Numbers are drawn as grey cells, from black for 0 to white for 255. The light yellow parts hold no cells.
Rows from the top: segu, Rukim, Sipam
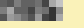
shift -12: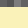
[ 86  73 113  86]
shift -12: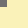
[100]
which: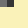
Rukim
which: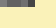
segu
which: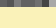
segu
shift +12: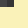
[81 65]

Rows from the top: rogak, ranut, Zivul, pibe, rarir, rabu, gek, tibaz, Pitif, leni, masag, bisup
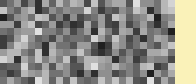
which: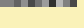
rarir
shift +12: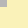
[195]
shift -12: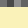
[102  61 131  87]
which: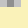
bisup
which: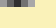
pibe

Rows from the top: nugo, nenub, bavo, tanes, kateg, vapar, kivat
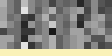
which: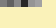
tanes
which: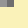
tanes
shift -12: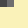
[58 98]
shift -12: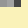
[137 150  58]
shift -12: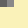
[ 85 125]
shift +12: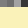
[137 122 174  66]
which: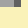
kateg

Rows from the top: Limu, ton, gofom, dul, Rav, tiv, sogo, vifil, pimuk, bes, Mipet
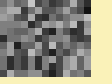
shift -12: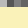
[174  74 115  88]
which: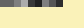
Rav

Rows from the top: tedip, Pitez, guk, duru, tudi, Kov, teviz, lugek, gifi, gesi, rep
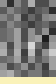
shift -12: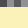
[ 64 133  79 133]
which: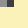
guk
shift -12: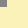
[121]
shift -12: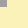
[148]
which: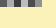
lugek
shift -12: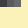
[50 79 93]

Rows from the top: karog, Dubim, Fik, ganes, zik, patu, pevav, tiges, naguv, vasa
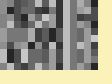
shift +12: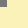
[131]
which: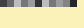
ganes
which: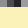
Fik

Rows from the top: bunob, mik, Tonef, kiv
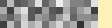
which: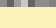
Tonef
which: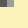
Tonef
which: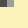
mik
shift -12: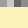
[145 188  88 129]

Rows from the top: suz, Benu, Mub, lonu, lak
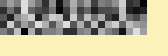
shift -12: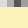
[209 162  75 147]
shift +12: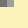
[126 171]
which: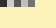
Mub
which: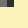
suz
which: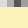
lonu
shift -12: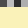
[ 63 178  35 162]

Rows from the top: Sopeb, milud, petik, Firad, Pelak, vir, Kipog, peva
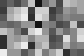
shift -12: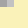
[152 182]
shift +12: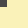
[85]

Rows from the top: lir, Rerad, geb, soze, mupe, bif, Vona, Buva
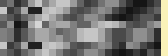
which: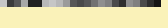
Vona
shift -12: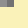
[131 102]
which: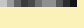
lir

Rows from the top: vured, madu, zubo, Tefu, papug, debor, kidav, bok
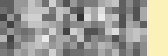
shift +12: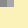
[151 180]
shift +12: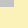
[207 207]
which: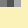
madu

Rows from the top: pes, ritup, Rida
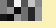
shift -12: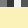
[112  42 230  73]
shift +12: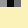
[164  22 123]
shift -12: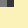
[112  42]
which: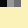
Rida

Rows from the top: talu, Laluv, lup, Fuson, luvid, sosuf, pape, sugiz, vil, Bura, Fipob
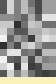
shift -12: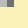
[176 101]
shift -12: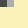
[ 61 162]
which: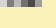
talu
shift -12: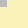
[176]
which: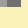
pape
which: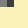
sosuf

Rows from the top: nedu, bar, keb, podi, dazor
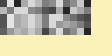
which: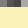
bar
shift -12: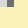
[204  99]
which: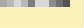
keb
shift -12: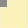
[128]
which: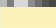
keb

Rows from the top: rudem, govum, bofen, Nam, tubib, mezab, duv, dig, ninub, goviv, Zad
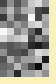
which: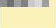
Nam
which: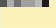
ninub
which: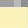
Zad
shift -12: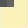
[72 88]
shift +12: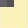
[112  96]

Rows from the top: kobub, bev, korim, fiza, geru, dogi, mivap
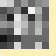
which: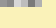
fiza
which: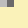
geru

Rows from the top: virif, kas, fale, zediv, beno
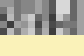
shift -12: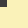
[49]
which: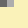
beno
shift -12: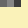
[ 91 122  49]
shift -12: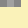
[122 149 122]
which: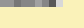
virif
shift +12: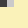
[ 73 214]

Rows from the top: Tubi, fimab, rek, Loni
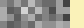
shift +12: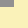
[157 157]
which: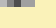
fimab
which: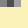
fimab
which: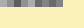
rek
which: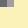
Tubi

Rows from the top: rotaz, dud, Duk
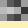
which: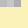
dud
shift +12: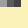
[170 103  78]
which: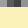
Duk
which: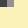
Duk

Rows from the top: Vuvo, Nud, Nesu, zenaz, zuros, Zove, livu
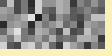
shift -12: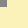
[121]
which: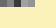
zenaz

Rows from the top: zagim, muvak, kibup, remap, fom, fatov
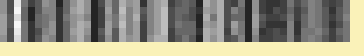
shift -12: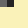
[91 24]
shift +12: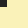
[48]
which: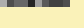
kibup
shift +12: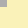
[186]

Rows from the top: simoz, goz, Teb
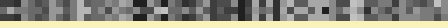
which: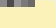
goz
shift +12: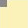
[150]
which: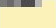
goz

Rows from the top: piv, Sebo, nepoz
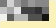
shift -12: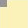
[139]
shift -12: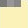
[110 139 123]
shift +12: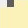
[252 106]
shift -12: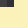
[52 37]
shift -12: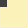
[52]
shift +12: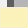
[252 106 193 193]

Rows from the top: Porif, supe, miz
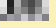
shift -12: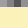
[147 118  74 133]
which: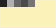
Porif
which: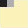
Porif

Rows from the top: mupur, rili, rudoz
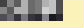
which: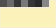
rudoz
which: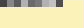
mupur

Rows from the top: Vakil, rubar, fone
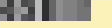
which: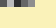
Vakil
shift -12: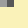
[145  75]
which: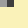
rubar
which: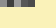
fone
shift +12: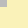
[200]

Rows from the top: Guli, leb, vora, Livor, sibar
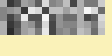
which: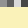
Livor
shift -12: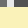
[ 97 220  70  70]
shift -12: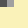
[ 70 148]
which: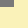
Guli
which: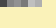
sibar
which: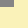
Livor
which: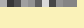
Livor

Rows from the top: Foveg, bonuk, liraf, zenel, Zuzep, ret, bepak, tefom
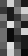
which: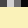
tefom
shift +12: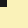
[38]
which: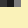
bonuk
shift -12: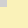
[197]
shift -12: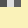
[ 70 211  85]
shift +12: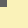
[109]

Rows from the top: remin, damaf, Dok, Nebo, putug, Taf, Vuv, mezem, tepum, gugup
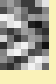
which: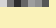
Taf
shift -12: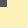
[74]
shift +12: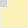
[225]

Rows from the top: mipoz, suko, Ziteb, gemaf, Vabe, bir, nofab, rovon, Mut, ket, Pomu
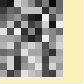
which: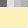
Pomu
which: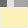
rovon
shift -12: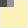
[ 66 138]
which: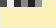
Vabe
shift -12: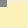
[123]
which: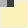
gemaf

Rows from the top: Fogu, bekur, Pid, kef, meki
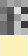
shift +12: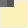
[124  99]
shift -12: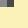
[126  61]

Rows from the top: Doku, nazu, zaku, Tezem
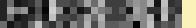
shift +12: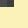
[88 74]
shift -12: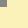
[124]
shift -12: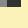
[124  37  37]
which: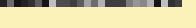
Doku
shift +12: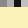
[148 190  33 203]

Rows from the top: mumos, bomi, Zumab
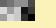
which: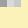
Zumab
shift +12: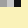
[171 213  31]
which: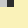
Zumab

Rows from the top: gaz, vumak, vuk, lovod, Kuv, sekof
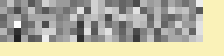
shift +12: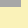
[179 179 179]
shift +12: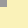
[167]
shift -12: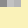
[128 182 170]
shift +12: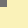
[125]

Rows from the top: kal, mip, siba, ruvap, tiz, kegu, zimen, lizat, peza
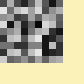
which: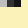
tiz
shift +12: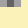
[173 111 173]
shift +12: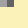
[173 111]
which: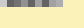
peza
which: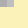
tiz
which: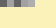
peza

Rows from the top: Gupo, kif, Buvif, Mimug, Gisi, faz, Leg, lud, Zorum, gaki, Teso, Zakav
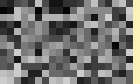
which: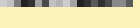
Zakav
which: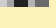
Teso
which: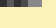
Zakav
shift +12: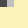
[ 86 204]

